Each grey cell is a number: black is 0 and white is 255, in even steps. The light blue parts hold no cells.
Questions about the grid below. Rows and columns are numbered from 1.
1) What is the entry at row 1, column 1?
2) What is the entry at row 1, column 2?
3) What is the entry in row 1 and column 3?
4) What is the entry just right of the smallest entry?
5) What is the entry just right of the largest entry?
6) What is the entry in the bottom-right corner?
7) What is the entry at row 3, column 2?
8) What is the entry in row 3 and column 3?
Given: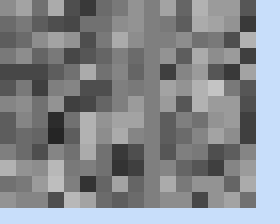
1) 141
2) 163
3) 113
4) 93
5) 121
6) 113
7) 107
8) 141

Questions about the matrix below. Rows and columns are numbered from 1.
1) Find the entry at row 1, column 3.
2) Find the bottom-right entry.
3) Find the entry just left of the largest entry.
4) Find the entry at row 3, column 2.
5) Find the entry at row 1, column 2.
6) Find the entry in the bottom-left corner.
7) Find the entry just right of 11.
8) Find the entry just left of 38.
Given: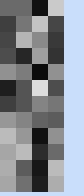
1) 17
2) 173
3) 84
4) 181
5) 106
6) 166
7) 145
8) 77

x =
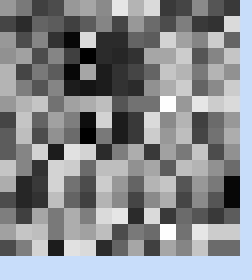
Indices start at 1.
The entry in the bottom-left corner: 77
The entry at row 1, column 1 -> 152
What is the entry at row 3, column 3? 132
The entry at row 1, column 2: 120
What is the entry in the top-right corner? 57
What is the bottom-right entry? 107
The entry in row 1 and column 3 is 63
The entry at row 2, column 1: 69
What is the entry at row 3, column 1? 152
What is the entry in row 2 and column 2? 43
